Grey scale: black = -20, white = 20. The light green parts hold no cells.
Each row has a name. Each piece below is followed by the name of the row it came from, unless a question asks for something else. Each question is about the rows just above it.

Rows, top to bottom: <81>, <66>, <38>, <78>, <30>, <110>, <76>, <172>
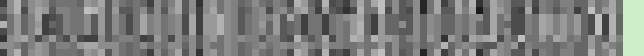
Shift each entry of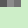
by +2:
[-4  4  0]
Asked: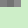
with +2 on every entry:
[2 0 4]
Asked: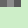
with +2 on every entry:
[-2  4 -4]
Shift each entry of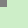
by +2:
[2]
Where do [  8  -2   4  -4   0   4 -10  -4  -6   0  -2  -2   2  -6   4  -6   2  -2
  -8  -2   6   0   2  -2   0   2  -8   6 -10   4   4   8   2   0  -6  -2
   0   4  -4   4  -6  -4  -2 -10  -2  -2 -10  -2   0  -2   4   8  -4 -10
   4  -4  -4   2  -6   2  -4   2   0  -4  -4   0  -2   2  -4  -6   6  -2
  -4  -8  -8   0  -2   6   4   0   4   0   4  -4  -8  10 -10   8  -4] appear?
<78>
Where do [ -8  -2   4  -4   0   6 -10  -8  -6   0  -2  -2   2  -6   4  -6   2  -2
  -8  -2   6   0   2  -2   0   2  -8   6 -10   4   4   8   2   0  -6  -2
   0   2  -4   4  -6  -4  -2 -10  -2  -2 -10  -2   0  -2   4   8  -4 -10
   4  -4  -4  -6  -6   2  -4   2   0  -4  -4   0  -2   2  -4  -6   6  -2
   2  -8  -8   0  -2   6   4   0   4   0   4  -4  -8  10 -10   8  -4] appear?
<30>
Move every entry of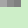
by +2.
[8 4 2]

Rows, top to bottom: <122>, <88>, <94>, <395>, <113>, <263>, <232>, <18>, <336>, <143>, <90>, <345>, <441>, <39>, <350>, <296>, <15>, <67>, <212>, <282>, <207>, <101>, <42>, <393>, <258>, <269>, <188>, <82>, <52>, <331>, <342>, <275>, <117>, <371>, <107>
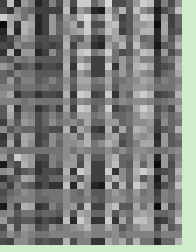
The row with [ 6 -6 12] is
<395>
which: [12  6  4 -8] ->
<42>
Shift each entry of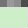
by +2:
[ 0  6  4 -6]
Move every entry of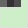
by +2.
[ -2 -10  -6]

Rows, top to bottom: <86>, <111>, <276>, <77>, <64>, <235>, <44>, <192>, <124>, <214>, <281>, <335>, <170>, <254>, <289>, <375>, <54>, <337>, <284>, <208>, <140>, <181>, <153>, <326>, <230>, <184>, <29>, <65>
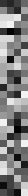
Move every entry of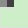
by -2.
[  0 -12]
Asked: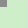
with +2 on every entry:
[4]
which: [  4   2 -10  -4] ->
<54>
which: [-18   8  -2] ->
<124>

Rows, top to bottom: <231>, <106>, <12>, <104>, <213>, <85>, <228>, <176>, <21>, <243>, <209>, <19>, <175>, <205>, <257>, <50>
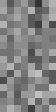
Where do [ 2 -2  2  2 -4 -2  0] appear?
<228>
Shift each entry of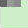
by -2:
[-6  2  0]
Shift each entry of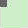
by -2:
[-6]
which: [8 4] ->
<50>
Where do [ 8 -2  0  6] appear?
<243>
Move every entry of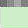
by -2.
[-4  0  4 -2]
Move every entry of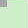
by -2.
[4]

